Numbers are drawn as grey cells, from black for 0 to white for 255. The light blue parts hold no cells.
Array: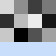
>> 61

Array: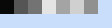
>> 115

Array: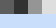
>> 149

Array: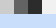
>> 44

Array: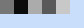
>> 171

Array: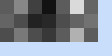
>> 64

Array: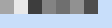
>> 61

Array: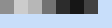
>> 183

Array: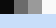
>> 154

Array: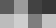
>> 66
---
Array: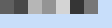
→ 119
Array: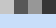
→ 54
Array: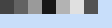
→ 82
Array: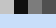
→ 80
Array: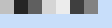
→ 130
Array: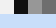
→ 110
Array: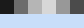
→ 75
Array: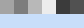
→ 81
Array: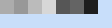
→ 29
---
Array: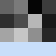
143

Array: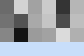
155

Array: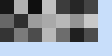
76

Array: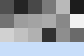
177

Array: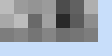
117

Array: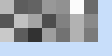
50
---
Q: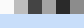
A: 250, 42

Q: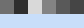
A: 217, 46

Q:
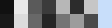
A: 233, 17

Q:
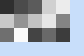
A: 250, 47

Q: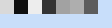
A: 237, 15

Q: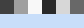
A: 248, 41

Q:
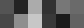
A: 199, 27

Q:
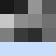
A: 198, 25

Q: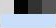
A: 214, 3

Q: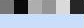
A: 218, 10
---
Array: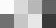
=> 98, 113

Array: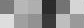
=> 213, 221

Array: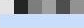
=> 146, 227

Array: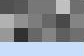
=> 111, 152

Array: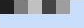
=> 158, 31

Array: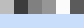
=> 91, 189
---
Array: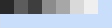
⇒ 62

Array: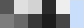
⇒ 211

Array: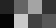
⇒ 164

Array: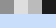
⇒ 187

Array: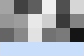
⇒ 94

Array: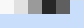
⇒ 154
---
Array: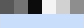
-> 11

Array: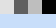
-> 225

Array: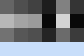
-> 79

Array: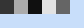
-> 171

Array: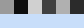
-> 208

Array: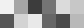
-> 233

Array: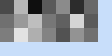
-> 131
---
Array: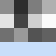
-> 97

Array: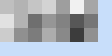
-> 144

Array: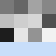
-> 242

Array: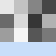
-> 121

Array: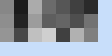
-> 127

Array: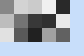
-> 97

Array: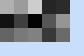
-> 106

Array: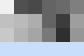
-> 150

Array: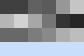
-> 189

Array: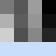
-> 37
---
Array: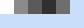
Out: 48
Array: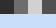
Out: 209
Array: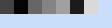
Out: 27
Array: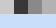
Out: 137
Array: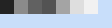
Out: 222
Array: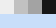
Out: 163
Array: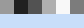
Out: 248
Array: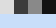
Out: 137
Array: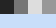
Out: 221
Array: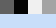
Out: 240
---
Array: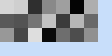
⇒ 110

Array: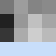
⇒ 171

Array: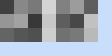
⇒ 113

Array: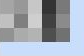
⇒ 179

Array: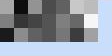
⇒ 119

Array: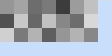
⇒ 150

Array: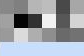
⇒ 142

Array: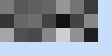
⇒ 207

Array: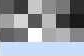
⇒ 169
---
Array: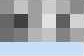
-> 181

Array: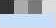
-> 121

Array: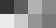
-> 149

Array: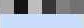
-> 190

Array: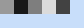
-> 126

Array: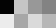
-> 218
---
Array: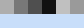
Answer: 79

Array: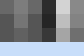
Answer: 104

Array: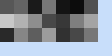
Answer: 26

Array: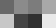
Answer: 124

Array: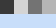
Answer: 115

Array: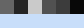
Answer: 202
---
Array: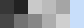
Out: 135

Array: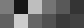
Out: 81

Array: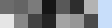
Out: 164

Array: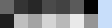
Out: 185

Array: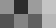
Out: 133

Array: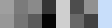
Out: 207
